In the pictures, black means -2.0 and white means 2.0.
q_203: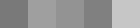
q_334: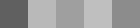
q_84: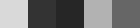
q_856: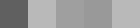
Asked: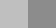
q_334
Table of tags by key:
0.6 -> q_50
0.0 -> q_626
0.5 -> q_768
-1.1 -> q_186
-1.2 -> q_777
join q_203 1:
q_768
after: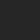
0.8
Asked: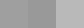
q_856
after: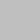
0.2
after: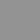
0.0
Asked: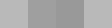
q_856

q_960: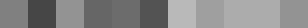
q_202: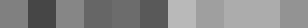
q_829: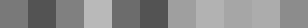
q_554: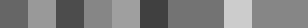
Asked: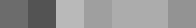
q_960
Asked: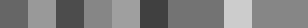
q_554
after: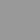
-0.8

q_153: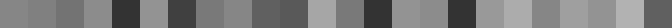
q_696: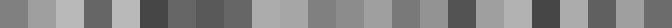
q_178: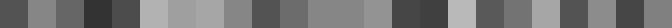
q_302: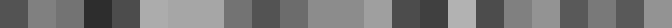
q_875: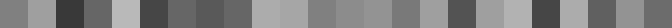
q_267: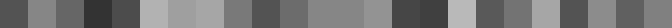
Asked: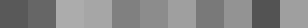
q_696
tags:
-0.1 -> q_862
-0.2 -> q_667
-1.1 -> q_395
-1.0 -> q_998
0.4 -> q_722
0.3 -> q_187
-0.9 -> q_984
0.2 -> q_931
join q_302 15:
q_998
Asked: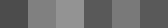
q_302
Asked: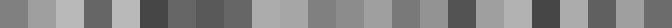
q_696
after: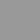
0.7

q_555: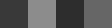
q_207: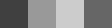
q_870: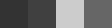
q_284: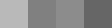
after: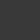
0.2
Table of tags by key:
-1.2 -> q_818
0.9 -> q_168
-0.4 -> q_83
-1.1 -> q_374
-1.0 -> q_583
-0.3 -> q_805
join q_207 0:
q_583
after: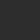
-0.4
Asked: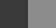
q_555
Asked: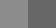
q_284
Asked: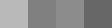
q_284

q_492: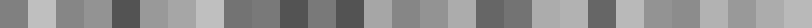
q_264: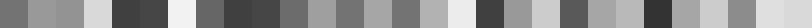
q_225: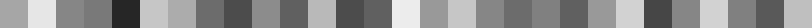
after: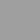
-0.2
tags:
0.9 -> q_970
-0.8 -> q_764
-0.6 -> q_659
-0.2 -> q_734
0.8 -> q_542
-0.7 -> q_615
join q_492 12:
q_615

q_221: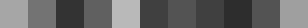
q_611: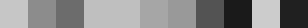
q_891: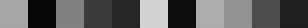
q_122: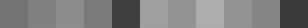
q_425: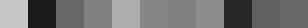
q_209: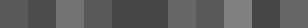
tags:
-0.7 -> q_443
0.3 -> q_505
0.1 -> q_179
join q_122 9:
q_179
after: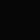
0.0
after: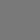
-1.0

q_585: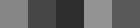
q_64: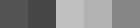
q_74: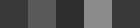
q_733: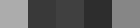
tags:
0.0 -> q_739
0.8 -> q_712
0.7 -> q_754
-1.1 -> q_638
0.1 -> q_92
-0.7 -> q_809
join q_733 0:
q_754
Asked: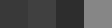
q_733
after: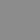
-1.1
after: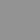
-0.6
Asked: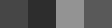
q_585
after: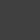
-1.3
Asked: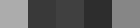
q_733

